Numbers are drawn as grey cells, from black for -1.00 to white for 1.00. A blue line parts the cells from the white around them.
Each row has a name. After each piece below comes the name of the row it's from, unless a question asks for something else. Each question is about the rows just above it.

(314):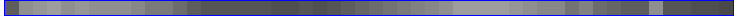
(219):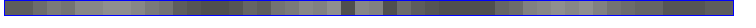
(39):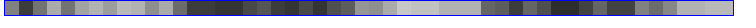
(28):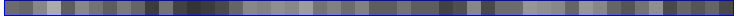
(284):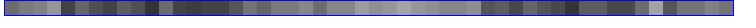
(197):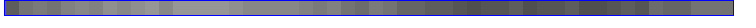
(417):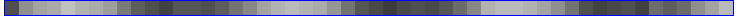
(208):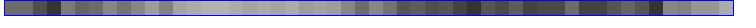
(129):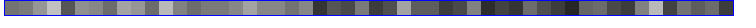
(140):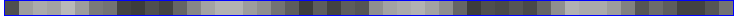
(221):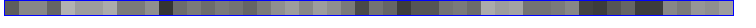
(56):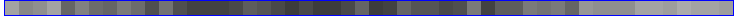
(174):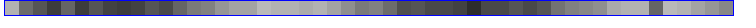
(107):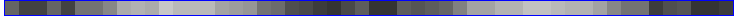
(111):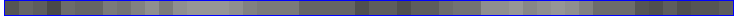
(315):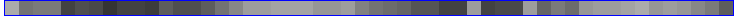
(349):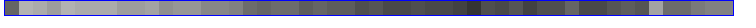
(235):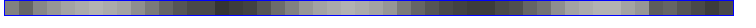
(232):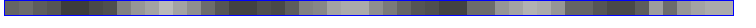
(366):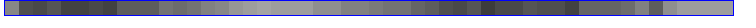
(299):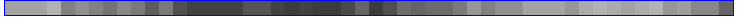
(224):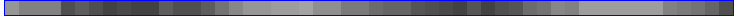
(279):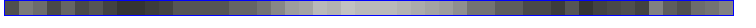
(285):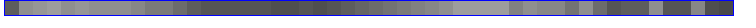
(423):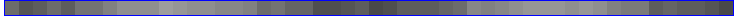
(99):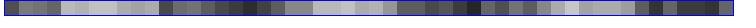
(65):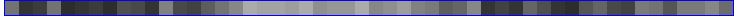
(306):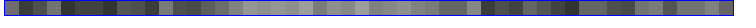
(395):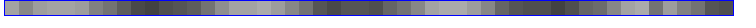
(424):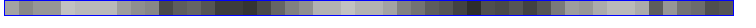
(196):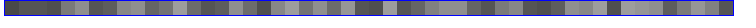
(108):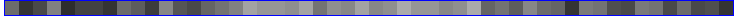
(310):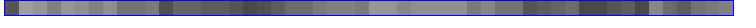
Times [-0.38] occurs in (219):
8
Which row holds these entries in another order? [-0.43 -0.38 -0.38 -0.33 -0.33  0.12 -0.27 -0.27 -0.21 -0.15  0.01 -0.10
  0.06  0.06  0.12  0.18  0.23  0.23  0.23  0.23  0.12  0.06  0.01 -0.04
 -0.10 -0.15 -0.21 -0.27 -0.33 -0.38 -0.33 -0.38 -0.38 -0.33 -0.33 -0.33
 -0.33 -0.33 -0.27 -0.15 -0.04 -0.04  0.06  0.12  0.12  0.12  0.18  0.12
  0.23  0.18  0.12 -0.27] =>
(314)
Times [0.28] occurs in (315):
4

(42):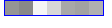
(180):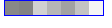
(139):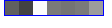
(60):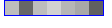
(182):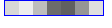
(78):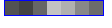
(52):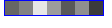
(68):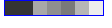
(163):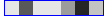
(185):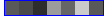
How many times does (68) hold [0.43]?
1
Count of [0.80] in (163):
3
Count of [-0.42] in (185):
1
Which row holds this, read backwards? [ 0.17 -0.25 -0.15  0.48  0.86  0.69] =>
(182)
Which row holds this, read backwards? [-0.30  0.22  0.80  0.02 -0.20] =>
(52)

